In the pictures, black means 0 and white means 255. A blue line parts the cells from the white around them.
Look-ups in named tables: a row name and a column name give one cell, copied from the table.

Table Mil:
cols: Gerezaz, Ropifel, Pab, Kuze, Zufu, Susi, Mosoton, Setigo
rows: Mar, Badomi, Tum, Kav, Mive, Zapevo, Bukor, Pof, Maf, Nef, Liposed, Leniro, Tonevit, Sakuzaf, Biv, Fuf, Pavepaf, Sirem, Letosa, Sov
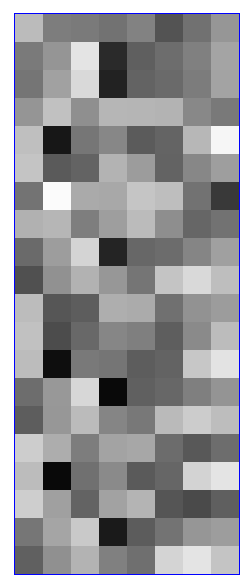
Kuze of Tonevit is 117
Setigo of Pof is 114
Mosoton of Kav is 136
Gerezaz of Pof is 177
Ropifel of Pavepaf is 9
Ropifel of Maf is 157
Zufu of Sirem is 180
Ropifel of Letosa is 165
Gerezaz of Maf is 106
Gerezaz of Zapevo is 196
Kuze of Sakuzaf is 9

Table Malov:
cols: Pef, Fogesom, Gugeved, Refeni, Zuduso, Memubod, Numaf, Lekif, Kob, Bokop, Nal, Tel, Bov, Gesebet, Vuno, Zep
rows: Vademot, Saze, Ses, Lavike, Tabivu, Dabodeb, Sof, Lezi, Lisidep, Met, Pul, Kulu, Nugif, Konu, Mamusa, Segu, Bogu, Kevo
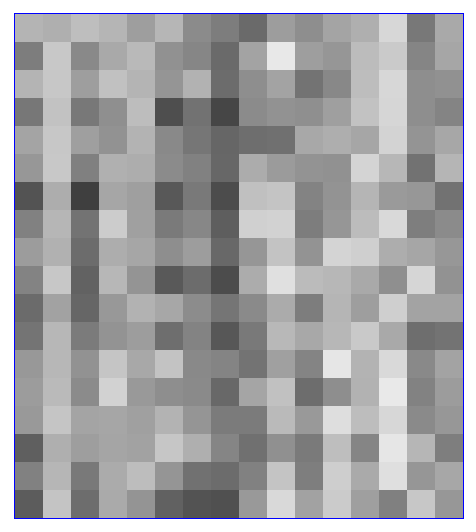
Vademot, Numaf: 139
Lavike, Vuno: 142
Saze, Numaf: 134
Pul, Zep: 163
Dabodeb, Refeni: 176
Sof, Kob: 192
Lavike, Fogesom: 194
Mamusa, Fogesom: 197
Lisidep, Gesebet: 173
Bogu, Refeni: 171
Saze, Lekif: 106
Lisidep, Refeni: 173
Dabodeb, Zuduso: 173
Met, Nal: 187

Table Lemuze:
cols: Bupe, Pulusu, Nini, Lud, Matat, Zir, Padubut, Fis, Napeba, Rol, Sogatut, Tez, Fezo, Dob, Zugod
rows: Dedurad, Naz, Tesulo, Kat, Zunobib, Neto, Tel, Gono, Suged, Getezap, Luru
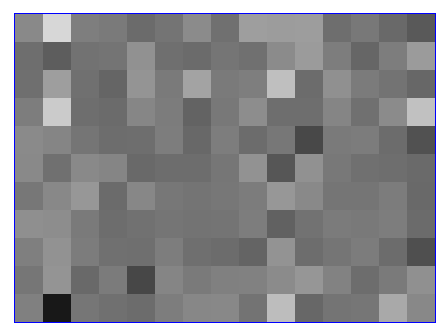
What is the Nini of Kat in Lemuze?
110
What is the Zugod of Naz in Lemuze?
155
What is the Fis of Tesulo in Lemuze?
122
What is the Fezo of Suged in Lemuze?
124
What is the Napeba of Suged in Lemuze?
100
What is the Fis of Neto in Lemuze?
118
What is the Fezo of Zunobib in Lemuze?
124
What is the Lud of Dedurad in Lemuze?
122
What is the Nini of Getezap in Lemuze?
105
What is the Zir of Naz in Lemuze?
111
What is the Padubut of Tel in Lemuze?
116
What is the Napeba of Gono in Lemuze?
125
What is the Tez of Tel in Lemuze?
117
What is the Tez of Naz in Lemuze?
125
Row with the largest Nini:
Tel

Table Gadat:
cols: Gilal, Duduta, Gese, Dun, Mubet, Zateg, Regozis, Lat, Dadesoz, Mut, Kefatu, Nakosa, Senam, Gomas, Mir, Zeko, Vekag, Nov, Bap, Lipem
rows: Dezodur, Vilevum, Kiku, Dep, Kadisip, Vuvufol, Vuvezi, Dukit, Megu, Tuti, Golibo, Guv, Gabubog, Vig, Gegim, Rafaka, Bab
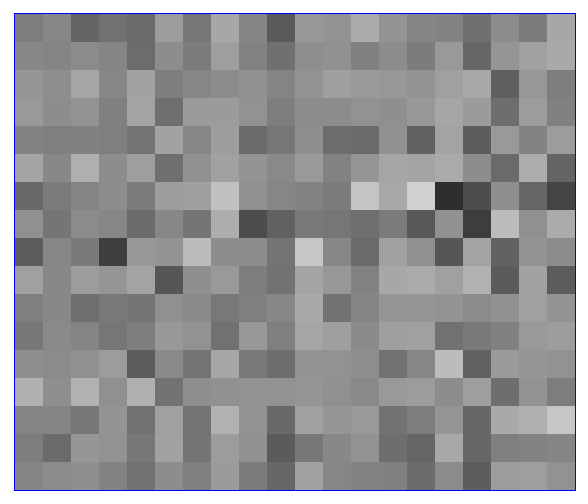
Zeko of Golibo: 147
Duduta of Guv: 138
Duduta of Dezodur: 135
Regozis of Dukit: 117
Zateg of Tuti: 86
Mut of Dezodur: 89
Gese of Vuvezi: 132
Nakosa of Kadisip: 109
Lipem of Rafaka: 133
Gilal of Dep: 153
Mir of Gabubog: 134
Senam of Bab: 130
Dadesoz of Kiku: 145
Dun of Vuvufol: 141
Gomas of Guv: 159
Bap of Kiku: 151
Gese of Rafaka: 150
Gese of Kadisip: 129
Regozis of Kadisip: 134

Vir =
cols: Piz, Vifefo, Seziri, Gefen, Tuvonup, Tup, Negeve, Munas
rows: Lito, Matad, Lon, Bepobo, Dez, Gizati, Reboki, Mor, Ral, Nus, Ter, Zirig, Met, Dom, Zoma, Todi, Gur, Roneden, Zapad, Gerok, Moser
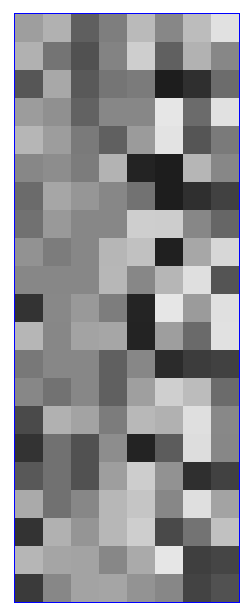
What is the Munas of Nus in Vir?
84
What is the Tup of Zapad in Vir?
73
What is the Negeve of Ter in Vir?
155
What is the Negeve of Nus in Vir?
223
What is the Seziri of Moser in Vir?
163
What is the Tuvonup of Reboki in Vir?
114
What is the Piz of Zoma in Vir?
74
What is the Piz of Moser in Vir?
58
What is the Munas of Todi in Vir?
135
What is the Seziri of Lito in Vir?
95
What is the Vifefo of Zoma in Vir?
177
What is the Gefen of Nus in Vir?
183
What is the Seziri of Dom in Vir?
135
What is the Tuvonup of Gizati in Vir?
35
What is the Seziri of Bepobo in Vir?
98
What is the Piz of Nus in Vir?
135
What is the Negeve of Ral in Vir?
167

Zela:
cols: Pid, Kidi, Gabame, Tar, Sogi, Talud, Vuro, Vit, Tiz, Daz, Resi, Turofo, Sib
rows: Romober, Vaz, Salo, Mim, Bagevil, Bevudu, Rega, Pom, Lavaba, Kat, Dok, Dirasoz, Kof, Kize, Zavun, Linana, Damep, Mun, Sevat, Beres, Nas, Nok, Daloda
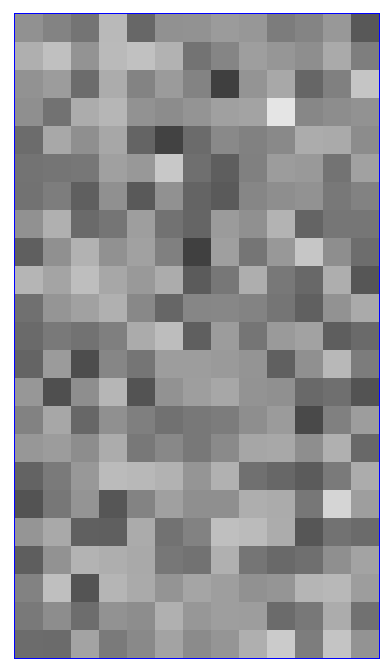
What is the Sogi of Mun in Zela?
131
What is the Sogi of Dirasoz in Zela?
171
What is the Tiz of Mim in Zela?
163
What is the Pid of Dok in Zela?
112
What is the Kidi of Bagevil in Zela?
168
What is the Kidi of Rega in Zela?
125
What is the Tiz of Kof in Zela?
148
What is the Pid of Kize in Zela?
151
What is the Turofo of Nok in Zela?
172
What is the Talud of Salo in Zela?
155
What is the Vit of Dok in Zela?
135
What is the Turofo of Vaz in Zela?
170
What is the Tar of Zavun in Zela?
144
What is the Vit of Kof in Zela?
154
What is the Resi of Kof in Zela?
144
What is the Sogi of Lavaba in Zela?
161
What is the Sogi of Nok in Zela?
141
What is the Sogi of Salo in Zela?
131
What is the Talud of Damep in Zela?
178

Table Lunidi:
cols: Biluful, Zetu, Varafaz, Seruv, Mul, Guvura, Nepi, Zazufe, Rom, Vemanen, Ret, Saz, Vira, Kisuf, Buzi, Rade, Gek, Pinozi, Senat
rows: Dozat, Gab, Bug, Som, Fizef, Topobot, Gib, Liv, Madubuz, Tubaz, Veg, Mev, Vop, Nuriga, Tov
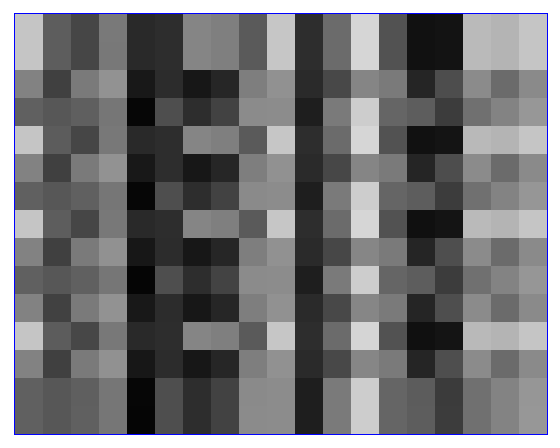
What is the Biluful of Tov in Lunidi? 96
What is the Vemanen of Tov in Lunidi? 140
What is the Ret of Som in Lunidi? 30
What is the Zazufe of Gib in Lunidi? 66
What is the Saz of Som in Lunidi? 122
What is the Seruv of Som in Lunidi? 118
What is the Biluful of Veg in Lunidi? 130
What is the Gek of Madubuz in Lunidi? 139
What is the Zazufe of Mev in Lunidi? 127
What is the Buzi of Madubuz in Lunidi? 37
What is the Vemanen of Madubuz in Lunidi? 145
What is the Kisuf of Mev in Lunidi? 82
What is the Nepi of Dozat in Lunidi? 133
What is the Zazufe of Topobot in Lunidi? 38
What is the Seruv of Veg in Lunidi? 146
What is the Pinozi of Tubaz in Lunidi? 131

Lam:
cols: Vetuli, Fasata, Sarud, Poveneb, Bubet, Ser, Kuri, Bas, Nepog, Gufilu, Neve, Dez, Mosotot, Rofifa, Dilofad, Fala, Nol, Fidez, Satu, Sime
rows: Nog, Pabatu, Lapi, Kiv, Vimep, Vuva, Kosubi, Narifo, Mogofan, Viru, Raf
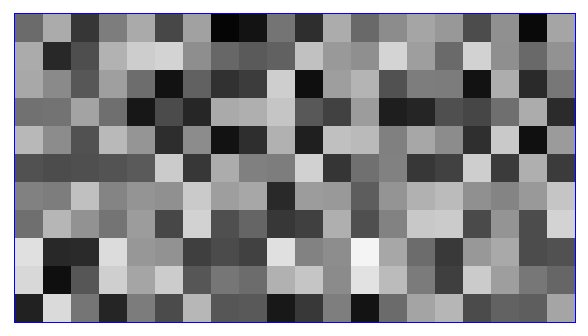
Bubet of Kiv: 23
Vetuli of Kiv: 113
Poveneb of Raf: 37
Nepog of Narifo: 101
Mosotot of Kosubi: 93
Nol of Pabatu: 210
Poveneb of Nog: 125
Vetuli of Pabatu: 171
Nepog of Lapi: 60
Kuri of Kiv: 38
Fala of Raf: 182
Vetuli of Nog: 107
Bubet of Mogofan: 151
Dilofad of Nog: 165
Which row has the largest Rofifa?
Pabatu

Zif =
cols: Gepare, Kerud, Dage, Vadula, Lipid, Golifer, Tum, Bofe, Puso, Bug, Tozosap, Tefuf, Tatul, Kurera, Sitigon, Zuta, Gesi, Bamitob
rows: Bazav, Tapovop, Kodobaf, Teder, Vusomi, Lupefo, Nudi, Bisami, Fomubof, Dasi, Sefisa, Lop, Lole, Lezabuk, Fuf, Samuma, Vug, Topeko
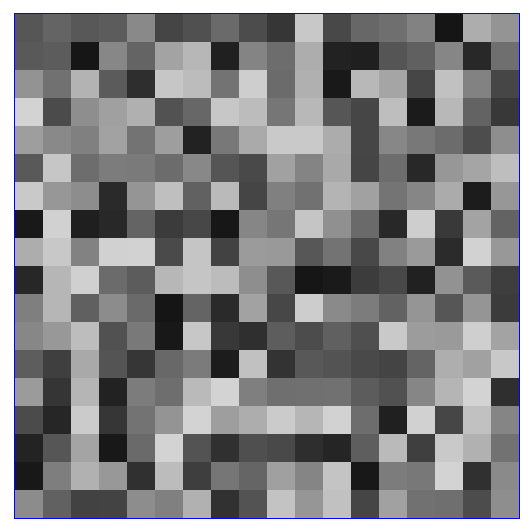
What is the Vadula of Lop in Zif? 81
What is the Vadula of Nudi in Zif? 42
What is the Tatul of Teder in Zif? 70
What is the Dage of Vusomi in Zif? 128
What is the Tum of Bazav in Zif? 80
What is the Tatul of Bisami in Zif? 106
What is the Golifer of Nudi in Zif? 191
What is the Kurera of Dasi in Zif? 72
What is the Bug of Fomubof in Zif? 153
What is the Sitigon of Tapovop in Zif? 96
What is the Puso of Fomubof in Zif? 155
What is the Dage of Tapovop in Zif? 22
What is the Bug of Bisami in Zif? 118
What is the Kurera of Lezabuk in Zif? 81
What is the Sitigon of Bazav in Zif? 130
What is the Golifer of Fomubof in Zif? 74
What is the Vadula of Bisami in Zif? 40

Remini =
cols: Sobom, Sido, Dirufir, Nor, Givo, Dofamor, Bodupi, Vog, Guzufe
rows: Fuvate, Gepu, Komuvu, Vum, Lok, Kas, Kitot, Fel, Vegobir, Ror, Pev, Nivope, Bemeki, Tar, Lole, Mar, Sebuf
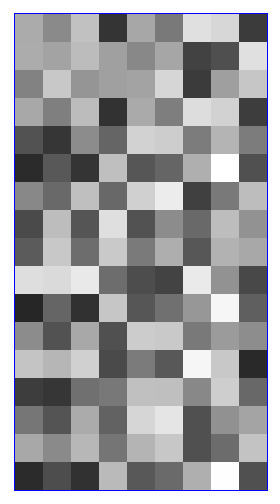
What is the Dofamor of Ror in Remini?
67
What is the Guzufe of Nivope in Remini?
141
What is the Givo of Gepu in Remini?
136
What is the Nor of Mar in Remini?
117
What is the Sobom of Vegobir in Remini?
91
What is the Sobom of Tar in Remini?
61
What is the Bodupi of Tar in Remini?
136
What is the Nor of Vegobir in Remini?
201
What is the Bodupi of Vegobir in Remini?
87
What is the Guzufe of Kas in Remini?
80
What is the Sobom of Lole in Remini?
118
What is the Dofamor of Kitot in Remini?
236
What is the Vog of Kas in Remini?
255
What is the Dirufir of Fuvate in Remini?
193
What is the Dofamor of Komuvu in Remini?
214
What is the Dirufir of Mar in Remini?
183
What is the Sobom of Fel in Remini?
74
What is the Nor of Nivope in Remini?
80
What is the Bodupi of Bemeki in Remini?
246
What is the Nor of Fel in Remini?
223

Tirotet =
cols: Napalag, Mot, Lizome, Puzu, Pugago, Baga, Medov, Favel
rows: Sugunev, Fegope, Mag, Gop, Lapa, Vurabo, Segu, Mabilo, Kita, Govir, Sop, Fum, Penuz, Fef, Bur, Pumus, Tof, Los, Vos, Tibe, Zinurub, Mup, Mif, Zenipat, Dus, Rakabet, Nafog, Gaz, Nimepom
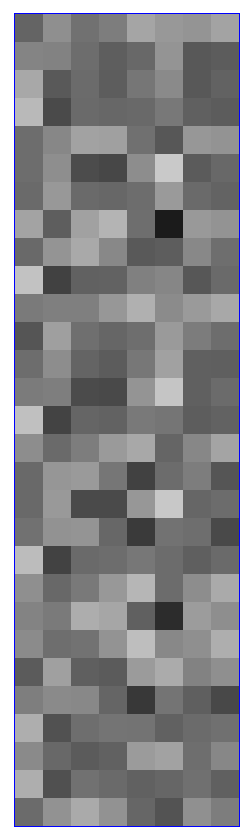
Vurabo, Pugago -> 141
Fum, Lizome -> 111
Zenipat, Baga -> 171
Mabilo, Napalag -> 163
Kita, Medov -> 136
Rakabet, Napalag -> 174
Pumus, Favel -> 164
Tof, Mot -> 150
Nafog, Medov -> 110
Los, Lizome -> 74
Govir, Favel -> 106
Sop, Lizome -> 127
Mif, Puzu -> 147

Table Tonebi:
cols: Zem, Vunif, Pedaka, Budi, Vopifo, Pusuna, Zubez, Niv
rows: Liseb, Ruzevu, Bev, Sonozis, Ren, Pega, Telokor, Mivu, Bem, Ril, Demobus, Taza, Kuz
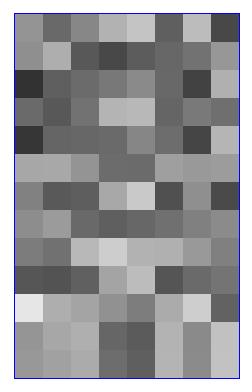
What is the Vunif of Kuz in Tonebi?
161
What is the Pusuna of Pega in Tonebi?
159
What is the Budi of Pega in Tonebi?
108
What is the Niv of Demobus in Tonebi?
98
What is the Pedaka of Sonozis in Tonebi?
114
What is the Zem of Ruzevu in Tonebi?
143
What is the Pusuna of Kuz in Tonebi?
180
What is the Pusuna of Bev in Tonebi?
104
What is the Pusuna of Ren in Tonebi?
109
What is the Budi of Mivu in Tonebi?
95
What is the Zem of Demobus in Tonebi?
230
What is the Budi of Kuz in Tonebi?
109
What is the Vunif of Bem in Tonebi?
113
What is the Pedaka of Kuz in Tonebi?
171
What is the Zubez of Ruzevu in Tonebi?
114
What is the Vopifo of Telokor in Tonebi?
201
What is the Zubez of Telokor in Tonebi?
143
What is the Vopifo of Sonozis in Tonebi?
184

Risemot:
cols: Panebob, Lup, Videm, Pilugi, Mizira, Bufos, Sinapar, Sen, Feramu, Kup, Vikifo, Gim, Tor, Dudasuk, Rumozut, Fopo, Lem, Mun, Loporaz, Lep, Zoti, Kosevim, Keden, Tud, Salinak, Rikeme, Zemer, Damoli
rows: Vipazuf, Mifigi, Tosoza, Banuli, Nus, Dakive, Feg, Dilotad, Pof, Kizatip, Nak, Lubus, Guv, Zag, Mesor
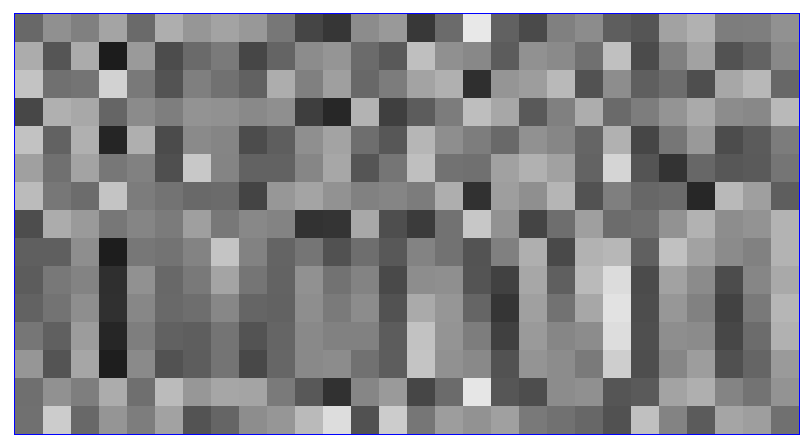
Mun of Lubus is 64
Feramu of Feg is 68
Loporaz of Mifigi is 145
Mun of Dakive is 161
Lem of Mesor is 146
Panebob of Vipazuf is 104
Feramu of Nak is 101
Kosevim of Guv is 206
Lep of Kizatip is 95
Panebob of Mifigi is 172
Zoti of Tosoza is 82
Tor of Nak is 140
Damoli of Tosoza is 103
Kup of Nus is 94
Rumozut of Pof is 131
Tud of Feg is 107
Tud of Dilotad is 146
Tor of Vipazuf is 140

